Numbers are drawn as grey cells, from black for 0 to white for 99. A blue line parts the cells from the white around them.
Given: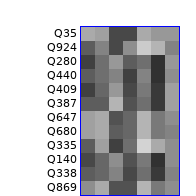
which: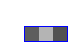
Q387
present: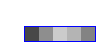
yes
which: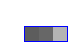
Q680
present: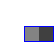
yes
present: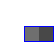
no

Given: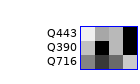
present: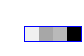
yes
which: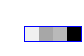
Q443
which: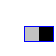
Q390

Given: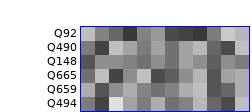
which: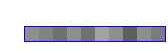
Q148
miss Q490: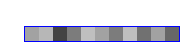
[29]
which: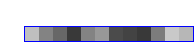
Q92
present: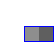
yes
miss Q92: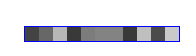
[59]
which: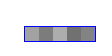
Q494
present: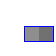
yes

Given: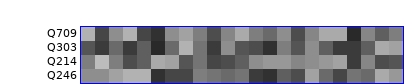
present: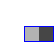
yes
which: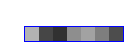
Q709
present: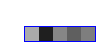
no
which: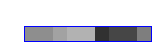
Q246
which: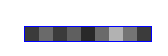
Q303
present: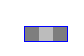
yes
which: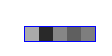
Q709

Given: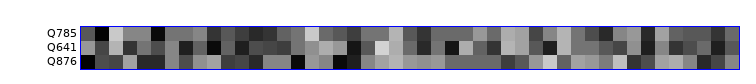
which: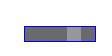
Q785
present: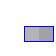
yes
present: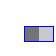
yes
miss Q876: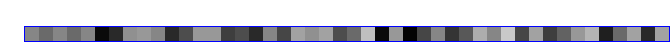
[48]

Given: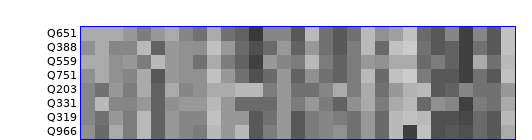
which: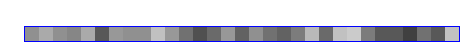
Q751
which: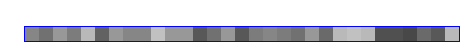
Q319
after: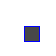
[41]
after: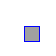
[75]
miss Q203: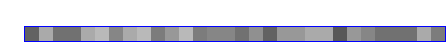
[69]
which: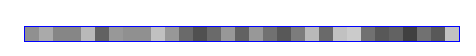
Q388
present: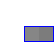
yes

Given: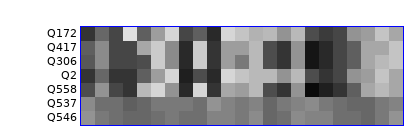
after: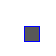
[54]
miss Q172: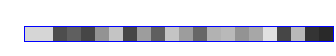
[23]
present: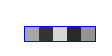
no
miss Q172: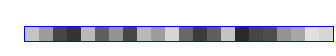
[69]

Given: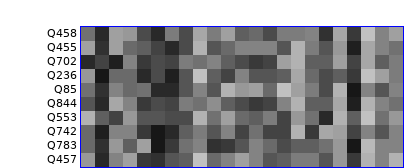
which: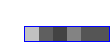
Q236
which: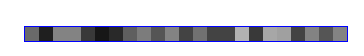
Q742
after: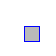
[51]
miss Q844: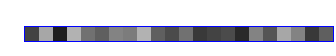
[55]
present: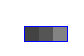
no
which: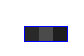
Q236

